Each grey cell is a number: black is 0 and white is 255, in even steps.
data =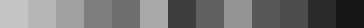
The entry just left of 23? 42
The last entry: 23
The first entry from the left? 197
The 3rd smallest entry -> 62

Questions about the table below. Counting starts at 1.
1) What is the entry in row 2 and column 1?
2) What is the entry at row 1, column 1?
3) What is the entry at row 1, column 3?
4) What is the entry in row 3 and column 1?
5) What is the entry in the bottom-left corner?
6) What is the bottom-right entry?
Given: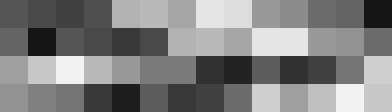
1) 100
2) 85
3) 65
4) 159
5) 146
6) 200

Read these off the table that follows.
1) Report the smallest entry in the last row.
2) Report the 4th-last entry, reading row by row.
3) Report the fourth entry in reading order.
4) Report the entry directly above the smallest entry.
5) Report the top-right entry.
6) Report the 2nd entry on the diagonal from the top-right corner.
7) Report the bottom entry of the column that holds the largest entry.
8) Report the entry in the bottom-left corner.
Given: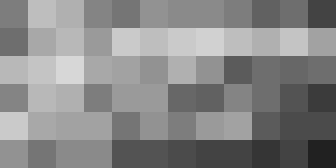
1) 33
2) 67
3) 132
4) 75
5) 67
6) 196
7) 138
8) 146
